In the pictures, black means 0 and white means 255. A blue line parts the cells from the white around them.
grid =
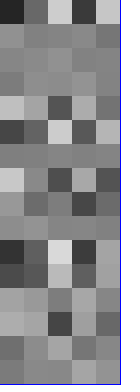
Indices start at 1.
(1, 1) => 37
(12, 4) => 95
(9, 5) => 107
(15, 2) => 140
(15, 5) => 135
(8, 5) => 83
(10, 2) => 147
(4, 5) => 131
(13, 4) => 167
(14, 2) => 165
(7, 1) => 127
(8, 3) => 78
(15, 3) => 165
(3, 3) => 145
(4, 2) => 142
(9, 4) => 71
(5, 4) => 172
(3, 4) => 130
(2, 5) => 118
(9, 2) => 108
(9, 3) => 125
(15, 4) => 118
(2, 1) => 145
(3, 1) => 134

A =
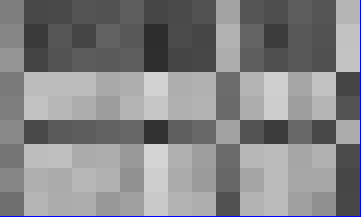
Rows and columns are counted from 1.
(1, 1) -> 126
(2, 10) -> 178
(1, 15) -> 181
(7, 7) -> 212
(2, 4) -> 69
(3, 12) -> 79
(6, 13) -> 104
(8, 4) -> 183
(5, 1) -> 126
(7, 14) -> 177
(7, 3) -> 191
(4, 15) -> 69
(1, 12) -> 78
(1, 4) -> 84
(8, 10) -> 103
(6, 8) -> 95
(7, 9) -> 158
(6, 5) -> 98
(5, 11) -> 173
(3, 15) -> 195
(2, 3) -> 86
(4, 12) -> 207
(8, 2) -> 175
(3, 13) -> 88
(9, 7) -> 201
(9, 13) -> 160
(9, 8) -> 179
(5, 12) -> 205
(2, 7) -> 45
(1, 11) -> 85
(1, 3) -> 73
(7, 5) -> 173
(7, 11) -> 183
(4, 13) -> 166
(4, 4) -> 188
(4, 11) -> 180

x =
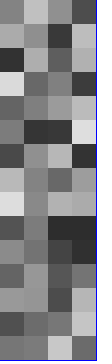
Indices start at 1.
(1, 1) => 131
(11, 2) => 115
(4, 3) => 128
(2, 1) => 171
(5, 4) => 187
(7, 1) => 73
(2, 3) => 57
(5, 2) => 127
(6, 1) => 124
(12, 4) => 116
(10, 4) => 45
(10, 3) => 45
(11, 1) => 139
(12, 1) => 100
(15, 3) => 200
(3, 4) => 177
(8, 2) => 131
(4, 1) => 218

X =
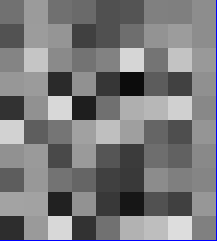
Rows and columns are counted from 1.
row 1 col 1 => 113
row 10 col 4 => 50
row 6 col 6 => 159
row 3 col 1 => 132
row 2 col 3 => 149
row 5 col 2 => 145
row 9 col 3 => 33
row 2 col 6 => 110
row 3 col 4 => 115
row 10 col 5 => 113
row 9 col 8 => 64
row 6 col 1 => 210
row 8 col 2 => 152
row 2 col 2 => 156
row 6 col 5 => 191
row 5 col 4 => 30
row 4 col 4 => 145
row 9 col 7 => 81
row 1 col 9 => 141
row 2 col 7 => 147
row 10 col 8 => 221
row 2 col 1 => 82
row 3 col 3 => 138
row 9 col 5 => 56
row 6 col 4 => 161
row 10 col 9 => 128
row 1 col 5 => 80
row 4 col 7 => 92

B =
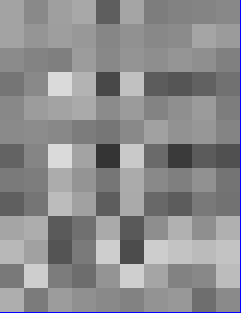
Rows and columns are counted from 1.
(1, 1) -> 163
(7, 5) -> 52
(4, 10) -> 113
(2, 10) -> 155
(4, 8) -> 85
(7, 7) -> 106
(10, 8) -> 177
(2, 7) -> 136
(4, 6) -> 193
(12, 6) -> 207
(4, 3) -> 218
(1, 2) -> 137
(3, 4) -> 156
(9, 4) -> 161
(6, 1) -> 138
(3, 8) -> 149
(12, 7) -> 165
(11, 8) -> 195
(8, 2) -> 125
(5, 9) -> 155
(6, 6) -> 137
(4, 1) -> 117
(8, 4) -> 148
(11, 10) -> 195
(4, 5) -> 72
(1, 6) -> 165
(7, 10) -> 80
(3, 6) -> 148
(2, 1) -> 163
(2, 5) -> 134
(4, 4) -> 179
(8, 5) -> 118
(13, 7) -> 147
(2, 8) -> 139
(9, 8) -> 92
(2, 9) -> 165
